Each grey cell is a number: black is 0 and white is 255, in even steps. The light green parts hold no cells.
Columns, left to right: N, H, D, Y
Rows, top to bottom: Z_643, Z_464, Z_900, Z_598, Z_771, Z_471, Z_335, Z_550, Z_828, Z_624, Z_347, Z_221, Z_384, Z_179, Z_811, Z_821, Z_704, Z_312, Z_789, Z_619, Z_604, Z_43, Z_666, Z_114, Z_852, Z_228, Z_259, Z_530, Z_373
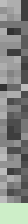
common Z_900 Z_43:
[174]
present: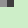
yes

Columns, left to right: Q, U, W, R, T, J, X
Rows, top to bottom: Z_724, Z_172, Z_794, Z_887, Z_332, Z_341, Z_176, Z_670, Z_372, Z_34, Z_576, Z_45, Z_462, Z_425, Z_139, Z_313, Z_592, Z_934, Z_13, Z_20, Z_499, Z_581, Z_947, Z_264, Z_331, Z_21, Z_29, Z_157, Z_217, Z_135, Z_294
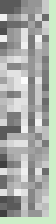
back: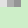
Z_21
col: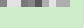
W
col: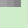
T
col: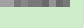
X
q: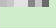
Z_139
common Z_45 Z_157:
[226]

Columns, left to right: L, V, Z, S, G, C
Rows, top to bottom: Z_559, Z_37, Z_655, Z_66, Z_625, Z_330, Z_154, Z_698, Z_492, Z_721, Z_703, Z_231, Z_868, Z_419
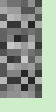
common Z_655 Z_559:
[144]
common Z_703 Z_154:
[54]
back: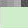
Z_721
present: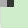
yes
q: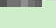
Z_698
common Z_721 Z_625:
[98]

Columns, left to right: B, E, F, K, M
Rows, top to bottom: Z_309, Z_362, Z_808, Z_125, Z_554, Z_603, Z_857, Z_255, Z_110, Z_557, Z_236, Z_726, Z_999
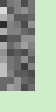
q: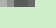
Z_808
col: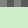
F
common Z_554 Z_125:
[130]
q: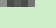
Z_255

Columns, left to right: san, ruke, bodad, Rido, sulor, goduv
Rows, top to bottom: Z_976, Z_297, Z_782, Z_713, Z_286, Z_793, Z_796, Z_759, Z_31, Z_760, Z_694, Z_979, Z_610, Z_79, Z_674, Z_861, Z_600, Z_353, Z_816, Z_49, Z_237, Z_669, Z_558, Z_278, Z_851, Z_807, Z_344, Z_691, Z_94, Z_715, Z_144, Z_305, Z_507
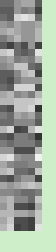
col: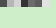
goduv
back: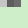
Z_851
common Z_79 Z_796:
[150]
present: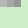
yes
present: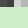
no
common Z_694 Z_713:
[136]

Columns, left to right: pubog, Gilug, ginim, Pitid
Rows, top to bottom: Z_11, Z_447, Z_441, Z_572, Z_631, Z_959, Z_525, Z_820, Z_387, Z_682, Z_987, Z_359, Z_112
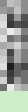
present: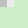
yes
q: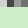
Z_359

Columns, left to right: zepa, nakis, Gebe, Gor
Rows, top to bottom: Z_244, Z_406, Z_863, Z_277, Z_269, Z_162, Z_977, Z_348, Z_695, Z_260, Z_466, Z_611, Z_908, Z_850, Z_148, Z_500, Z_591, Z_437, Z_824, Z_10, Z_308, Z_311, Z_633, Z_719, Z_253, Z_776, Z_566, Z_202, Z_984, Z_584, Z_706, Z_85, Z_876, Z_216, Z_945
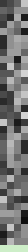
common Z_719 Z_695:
[144]
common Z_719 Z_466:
[158]
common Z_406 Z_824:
[144]
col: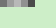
Gebe

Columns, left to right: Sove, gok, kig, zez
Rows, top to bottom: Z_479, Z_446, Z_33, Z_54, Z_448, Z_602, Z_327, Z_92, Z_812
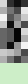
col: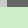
Sove
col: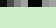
kig
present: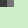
yes

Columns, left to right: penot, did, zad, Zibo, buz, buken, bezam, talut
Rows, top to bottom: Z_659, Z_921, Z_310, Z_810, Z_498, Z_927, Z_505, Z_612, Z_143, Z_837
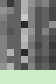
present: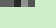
no
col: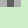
did
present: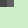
yes
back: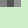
Z_498

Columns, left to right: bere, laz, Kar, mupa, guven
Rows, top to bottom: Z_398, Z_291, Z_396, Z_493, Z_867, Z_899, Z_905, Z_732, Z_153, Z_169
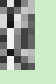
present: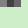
yes
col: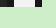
laz
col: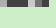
mupa
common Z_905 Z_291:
[65]

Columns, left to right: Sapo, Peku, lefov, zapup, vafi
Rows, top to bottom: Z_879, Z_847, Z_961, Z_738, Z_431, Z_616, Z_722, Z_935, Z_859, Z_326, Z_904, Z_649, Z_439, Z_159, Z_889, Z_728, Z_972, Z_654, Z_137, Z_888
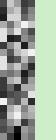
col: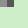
Peku
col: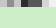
lefov

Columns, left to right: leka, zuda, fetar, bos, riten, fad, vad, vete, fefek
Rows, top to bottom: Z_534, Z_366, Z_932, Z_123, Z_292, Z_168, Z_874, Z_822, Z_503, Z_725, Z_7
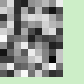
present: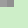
yes
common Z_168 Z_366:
[76]

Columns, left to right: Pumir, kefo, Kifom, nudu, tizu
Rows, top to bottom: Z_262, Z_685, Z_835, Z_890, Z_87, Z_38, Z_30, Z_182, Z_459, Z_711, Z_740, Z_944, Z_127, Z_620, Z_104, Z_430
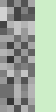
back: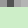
Z_182
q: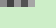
Z_30

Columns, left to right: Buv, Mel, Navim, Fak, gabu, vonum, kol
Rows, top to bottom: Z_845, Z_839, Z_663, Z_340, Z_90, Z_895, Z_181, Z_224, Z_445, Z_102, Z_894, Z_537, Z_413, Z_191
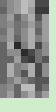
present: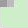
yes
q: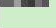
Z_445

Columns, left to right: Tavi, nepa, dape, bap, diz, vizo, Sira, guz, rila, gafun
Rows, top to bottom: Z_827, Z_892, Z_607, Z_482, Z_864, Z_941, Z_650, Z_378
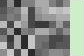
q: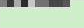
Z_941
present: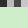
no
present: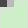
yes

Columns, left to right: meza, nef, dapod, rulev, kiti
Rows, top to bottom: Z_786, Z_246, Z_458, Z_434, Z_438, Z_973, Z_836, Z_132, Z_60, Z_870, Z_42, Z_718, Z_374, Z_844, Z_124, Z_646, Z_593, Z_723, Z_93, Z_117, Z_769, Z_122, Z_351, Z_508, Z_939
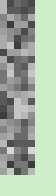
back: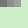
Z_374
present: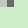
yes
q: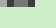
Z_508
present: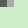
yes

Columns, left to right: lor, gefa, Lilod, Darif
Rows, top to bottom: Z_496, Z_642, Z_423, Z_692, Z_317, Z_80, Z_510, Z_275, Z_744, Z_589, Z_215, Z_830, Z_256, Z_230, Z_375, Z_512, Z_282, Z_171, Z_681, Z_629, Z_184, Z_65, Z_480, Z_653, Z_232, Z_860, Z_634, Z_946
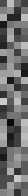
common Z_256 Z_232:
[49]
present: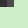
yes

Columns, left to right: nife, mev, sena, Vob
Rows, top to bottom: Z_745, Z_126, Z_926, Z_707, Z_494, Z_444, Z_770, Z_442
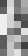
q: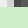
Z_926
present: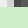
yes
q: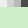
Z_707
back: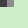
Z_770
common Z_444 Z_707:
[184]
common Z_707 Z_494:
[238]

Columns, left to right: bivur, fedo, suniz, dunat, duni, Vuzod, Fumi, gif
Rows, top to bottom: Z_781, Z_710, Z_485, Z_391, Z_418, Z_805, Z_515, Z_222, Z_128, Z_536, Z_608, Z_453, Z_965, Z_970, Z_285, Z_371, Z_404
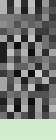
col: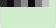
duni
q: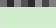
Z_404
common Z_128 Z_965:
[31]
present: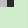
yes
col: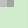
suniz
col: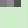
bivur
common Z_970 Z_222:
[98]

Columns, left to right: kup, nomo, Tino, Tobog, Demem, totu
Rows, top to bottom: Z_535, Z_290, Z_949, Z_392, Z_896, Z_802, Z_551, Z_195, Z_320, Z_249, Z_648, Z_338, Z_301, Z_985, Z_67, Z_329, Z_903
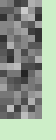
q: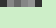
Z_802
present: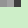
yes

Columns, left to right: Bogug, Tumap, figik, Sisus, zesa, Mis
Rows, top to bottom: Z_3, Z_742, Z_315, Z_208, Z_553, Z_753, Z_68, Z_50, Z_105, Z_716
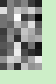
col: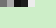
Mis
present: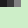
no
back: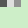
Z_208
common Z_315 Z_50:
[114]
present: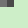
no
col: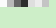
figik

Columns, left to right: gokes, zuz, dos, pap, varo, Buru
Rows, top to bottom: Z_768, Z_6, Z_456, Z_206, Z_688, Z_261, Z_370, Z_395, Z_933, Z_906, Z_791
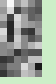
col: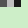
Buru
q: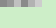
Z_370
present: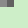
yes

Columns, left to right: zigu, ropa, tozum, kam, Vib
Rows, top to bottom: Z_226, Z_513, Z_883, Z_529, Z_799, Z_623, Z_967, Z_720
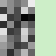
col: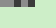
ropa
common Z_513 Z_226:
[140]
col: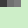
ropa

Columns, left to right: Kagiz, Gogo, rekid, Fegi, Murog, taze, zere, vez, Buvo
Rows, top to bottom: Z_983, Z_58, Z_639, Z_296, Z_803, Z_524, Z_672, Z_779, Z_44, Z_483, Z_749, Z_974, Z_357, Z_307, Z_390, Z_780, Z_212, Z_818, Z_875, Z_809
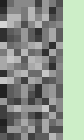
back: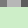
Z_639
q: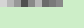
Z_296

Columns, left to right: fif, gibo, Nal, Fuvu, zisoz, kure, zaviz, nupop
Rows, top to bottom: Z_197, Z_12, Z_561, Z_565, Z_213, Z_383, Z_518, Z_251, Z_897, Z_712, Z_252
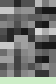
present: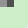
yes
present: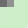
yes
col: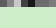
nupop
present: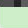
no

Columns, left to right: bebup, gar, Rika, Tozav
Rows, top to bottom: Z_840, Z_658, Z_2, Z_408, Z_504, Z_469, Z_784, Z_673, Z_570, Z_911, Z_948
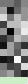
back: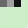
Z_784
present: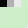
no
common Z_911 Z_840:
[119]
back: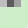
Z_673
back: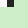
Z_570
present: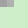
no

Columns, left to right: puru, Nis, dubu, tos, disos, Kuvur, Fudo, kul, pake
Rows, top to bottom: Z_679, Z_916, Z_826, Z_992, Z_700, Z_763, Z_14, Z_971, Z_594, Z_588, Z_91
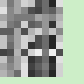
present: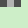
yes
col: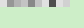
pake

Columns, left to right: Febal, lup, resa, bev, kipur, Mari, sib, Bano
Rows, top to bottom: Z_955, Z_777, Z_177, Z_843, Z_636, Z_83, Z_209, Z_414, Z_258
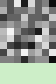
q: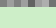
Z_843
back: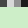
Z_209
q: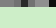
Z_258
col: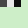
Bano

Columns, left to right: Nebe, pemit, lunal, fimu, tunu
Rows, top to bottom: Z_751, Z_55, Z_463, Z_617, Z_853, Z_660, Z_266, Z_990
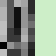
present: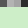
yes
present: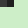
yes
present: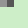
yes
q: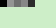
Z_266
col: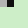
lunal
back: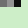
Z_617
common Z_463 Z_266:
[148]

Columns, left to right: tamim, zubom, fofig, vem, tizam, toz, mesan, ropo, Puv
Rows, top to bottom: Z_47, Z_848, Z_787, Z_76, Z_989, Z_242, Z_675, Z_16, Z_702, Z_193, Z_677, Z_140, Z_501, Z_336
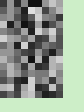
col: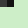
tizam
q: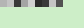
Z_501
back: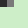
Z_140

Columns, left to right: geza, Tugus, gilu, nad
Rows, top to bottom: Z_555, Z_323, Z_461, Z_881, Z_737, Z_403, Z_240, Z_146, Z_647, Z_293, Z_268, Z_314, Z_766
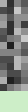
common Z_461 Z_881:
[144]
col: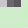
nad
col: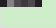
Tugus
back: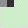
Z_881
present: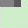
yes
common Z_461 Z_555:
[89]
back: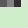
Z_555

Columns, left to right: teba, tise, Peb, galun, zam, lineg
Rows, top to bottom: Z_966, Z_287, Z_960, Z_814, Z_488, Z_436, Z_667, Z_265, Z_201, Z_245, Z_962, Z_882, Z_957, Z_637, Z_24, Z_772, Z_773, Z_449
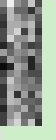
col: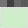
zam
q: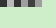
Z_637
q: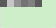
Z_882
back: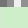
Z_966
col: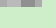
tise
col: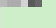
tise

